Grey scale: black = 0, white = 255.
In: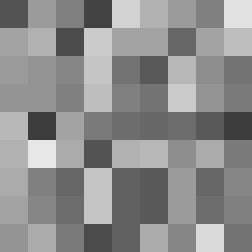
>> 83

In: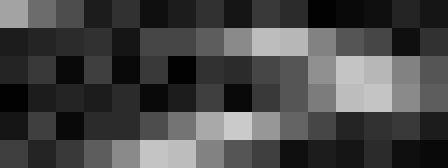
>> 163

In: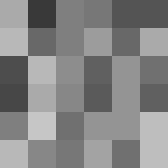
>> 170

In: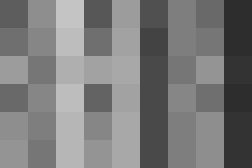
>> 93

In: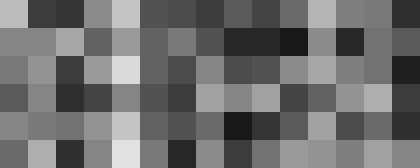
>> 188

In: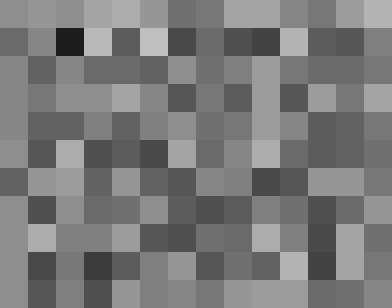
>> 142

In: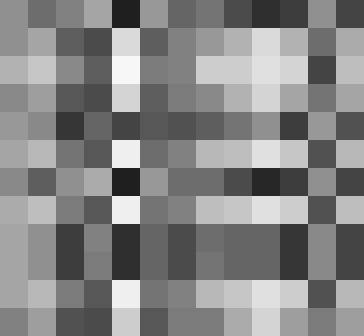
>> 144

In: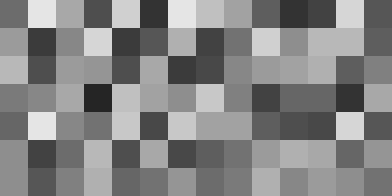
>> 108

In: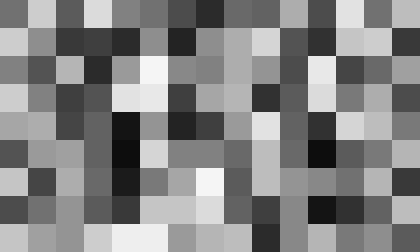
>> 113
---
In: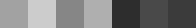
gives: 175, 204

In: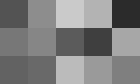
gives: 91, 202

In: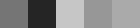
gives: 198, 198

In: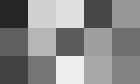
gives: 90, 237

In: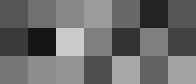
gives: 127, 203

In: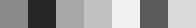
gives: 194, 241
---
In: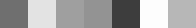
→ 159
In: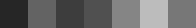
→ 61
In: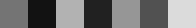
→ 178
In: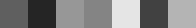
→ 151
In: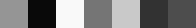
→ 249
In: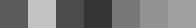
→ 76
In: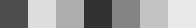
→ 174
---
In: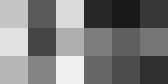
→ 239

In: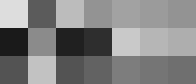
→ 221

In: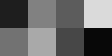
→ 218

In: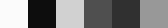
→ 251

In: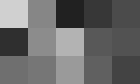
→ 208

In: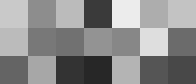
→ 236
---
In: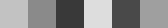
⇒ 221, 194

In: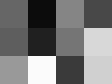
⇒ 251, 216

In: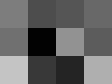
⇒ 196, 175

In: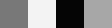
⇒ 243, 167

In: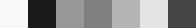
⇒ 248, 228

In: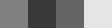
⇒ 229, 128

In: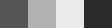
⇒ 234, 178
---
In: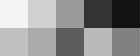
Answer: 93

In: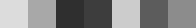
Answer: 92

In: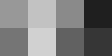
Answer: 97

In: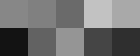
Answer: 69

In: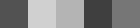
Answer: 118

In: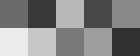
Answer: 72
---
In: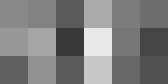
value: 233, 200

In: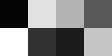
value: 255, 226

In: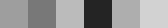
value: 210, 187

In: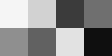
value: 245, 226

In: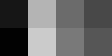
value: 203, 180

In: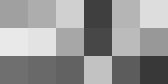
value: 233, 227
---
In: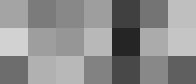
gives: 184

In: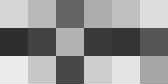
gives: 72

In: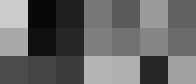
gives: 60

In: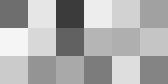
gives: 169

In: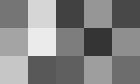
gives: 95

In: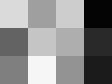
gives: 147

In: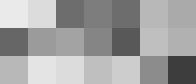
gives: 220

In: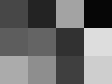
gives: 63

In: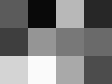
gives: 169
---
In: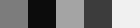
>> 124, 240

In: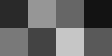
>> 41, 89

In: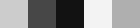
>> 204, 175

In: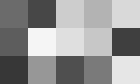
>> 107, 230

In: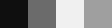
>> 15, 159

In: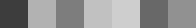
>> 61, 145
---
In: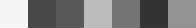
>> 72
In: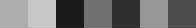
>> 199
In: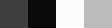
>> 9
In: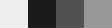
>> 26
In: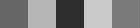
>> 181
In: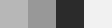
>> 152
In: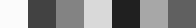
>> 66
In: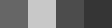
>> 200
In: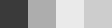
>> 173
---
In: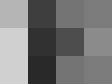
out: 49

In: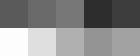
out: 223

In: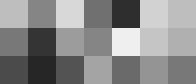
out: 52

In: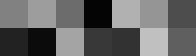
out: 11

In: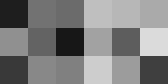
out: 99

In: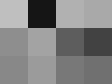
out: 163

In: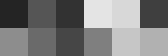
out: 106

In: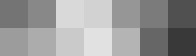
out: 172

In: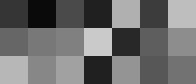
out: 120

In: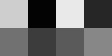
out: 60
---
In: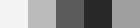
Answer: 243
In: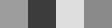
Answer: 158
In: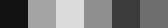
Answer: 17
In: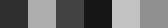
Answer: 46
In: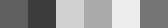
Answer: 95
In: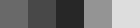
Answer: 105
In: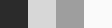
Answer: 43
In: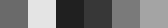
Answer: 106
